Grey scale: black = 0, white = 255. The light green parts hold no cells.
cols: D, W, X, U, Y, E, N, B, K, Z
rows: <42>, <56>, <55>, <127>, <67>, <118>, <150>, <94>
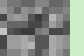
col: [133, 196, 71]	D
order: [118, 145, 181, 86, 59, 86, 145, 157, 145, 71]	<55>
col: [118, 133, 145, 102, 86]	W
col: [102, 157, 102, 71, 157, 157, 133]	X
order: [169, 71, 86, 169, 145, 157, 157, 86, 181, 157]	<150>

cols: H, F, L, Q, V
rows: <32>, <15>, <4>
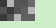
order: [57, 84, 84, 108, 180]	<32>
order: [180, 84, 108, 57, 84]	<32>
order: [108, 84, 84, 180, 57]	<32>
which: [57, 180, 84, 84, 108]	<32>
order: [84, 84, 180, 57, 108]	<32>
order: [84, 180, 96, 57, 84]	<15>
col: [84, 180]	L

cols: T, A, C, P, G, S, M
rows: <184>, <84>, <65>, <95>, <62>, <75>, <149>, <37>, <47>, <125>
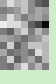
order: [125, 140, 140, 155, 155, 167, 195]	<84>
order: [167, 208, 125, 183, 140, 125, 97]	<62>
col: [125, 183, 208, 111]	P
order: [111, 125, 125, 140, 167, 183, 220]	<125>
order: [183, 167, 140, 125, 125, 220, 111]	<125>
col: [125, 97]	C
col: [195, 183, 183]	M

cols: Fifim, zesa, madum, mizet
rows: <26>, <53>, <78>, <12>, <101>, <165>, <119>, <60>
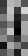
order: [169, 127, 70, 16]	<119>
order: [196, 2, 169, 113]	<101>
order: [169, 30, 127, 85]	<60>
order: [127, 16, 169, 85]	<12>
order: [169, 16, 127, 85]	<12>
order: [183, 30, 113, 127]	<78>
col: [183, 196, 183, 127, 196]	zesa

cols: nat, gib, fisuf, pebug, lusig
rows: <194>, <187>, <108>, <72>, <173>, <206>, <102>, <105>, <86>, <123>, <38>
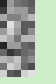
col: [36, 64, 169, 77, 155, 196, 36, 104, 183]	nat
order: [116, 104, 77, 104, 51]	<105>
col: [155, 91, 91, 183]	pebug
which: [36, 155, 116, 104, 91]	<194>
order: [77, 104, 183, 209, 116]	<123>
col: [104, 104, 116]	pebug

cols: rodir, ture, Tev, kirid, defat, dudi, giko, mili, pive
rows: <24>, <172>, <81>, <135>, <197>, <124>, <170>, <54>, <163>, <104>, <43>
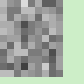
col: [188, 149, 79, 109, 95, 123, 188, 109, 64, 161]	kirid
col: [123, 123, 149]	defat
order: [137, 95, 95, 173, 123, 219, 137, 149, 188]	<24>
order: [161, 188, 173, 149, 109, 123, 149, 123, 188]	<197>
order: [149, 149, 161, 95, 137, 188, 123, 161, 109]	<124>
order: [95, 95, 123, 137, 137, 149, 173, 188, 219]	<24>
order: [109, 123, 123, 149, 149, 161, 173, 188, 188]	<197>

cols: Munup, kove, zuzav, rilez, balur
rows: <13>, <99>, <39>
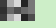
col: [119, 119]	balur
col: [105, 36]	rilez
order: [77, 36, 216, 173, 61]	<39>
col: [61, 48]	Munup

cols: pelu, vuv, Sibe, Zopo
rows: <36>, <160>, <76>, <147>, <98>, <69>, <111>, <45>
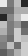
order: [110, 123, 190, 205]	<111>
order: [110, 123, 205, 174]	<98>
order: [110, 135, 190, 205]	<69>
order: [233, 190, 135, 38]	<76>

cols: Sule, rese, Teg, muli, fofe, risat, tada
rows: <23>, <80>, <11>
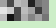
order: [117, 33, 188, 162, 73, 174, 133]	<23>
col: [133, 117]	tada
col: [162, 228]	Sule
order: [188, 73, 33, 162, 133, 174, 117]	<23>
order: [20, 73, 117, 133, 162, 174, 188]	<11>

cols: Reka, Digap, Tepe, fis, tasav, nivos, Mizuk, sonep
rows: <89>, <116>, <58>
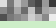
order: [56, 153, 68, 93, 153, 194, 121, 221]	<89>
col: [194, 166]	Tepe

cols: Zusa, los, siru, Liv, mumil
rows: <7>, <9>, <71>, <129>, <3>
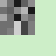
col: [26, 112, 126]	mumil
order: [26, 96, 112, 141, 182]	<9>
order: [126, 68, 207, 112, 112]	<129>
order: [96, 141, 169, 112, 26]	<7>
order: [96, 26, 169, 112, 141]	<7>
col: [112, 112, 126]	los

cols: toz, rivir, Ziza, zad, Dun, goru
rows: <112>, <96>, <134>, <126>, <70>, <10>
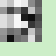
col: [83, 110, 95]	goru
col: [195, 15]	Dun
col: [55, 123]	zad

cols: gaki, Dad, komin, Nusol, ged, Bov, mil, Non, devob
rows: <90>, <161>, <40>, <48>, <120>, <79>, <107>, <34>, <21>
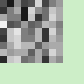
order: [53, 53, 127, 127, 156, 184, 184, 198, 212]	<79>
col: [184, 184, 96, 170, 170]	Bov
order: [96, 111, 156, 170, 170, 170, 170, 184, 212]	<34>
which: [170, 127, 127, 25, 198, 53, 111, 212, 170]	<40>
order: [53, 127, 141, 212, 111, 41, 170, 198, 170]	<21>
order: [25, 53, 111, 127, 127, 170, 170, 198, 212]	<40>
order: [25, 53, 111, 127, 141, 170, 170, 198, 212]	<161>

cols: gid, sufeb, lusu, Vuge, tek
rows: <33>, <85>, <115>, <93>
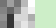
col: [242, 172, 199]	tek
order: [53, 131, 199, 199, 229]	<93>
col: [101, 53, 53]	sufeb
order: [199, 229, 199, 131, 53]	<93>
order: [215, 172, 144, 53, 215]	<115>

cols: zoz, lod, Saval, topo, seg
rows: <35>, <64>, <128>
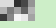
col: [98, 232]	topo
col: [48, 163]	Saval

